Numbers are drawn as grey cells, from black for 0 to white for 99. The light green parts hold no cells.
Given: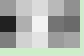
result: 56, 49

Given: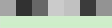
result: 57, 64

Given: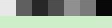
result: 3, 90

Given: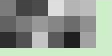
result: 73, 18

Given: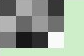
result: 21, 47

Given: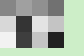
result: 44, 94

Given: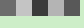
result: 34, 42

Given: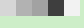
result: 94, 83

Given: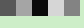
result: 51, 34
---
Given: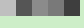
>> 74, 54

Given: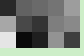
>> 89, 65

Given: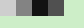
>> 80, 51

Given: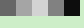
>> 82, 64

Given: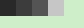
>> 77, 33

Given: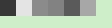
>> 88, 65

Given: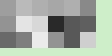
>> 91, 88
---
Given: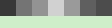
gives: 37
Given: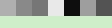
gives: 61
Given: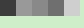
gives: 43
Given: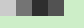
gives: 18
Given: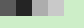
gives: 67
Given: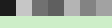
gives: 51
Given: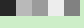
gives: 92
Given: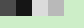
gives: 85
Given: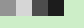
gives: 30
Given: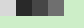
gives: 27
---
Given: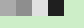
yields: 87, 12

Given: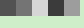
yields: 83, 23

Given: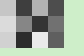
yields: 91, 17

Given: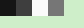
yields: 97, 8

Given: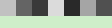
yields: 85, 16

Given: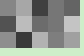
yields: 76, 22

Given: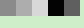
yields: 84, 1
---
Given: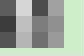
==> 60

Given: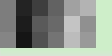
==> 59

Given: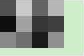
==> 56

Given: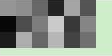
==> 44

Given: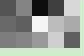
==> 37

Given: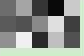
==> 31

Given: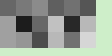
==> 83

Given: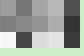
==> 23
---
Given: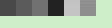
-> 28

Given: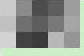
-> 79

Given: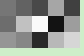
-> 46

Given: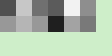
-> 31

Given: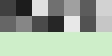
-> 25

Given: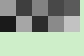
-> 60

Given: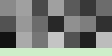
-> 53

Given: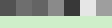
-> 32

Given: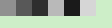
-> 56

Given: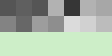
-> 33
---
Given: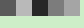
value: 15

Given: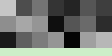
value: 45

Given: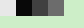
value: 25

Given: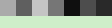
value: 76

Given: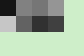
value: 46

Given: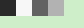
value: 38

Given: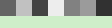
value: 26
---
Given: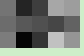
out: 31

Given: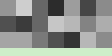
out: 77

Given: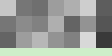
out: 68

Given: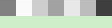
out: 63

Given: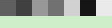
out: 44

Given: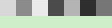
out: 29
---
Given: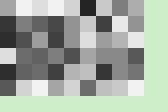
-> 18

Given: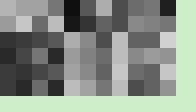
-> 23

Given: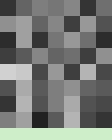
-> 20

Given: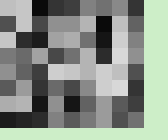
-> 67

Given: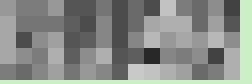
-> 65
